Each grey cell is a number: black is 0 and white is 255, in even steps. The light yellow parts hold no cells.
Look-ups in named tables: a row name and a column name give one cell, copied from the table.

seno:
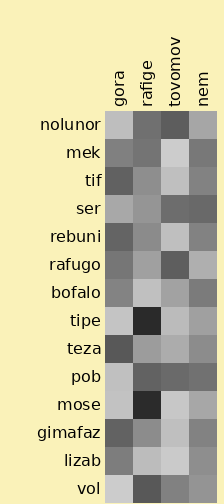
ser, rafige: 149
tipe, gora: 196
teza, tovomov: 172
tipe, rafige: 42
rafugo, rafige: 160
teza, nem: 140
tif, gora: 97
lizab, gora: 125
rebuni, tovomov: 191
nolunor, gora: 190
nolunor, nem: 166
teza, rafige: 156
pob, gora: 192
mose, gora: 194
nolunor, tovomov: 93
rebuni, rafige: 139
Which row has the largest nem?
rafugo

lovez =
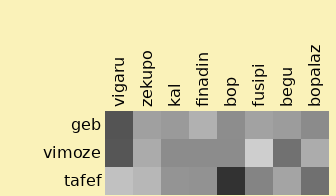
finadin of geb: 177
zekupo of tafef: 183
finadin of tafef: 146
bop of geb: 141
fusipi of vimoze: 206
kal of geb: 154
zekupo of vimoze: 171
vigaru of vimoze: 86
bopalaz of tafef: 112
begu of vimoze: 113
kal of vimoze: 140
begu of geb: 156
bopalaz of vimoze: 172
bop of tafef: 50
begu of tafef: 164
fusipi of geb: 162
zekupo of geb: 160
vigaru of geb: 84
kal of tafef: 148
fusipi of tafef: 132
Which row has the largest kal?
geb

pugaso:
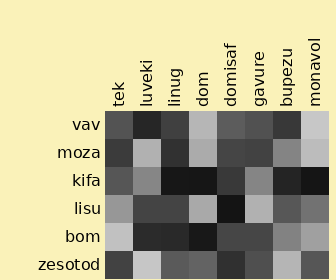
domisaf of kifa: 57
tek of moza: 59
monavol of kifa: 21
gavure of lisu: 177
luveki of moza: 177
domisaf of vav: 92
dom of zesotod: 99
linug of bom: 41
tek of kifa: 86
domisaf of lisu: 20
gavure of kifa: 133
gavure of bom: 70
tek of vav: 83
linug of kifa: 23
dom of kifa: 22
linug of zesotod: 90
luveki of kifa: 134

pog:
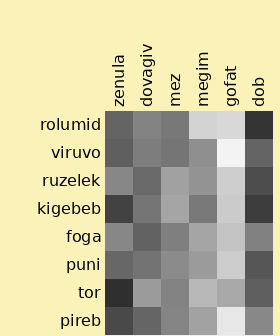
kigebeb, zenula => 66
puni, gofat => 204
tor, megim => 184
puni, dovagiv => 115
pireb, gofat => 231
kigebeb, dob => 60
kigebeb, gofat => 203
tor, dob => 95
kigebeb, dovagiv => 117
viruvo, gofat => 243
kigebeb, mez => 165
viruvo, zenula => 95
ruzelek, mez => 161
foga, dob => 129
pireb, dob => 136
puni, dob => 86
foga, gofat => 195
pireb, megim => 162
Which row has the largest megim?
rolumid

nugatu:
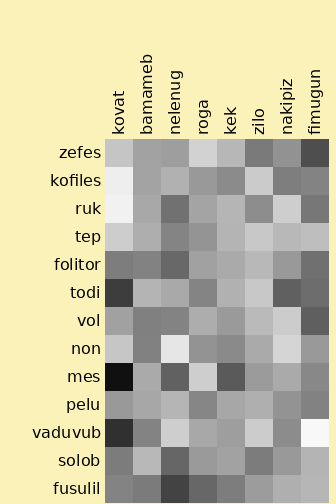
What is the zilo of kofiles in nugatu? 203
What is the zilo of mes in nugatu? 155
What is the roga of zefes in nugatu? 210
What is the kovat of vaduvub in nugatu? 48
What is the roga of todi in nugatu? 132
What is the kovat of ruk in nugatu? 241
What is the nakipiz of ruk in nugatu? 206
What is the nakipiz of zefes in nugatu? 146
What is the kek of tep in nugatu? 180
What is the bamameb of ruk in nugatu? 168
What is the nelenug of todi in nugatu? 169
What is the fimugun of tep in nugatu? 190

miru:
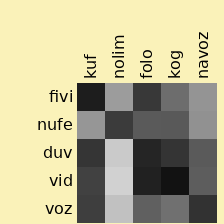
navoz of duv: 90
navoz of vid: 93
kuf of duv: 53
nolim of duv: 202
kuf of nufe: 150
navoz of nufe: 145
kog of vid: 18
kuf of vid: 65
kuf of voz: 62
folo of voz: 96
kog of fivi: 109
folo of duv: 37
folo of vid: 33
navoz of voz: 50

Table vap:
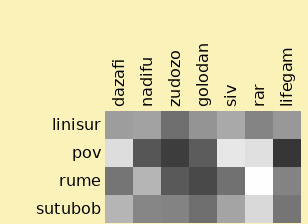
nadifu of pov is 86
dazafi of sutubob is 181
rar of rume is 254
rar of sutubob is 217
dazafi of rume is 117
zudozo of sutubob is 131

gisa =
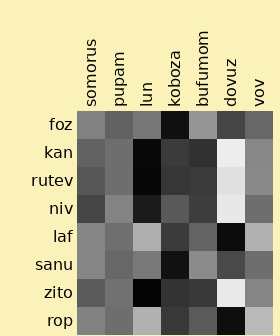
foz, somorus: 129
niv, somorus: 70
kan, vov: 135
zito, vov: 133
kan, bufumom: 49
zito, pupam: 113
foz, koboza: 16
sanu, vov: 110
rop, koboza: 56
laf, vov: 177
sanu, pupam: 103
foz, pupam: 98
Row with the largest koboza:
niv

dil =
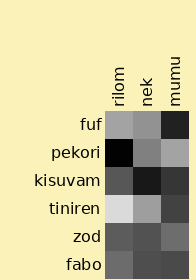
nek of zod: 82
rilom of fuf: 163
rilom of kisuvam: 87
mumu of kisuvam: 54
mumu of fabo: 74
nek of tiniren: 158
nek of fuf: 146
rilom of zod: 92
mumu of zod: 109
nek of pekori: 128
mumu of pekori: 163
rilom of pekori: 2

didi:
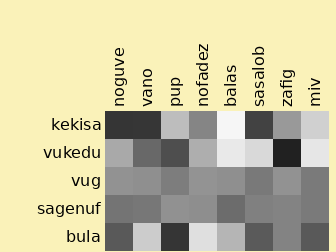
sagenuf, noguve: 116
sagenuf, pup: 145
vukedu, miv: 230
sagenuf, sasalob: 128
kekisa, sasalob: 66
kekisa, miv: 208
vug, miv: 122
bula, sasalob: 90
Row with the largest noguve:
vukedu

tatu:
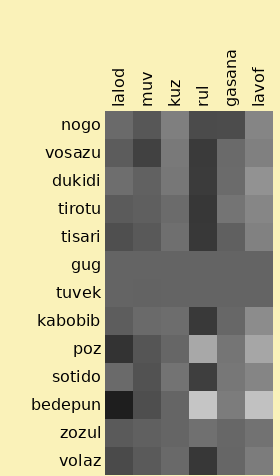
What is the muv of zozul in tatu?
96
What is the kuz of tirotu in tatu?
107
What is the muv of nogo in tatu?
87
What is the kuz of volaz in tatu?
105
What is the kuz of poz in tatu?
102
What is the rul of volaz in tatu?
55
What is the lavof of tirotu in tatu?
134
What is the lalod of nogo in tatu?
106
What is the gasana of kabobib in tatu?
103
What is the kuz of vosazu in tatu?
121
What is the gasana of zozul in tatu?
103
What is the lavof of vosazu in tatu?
128

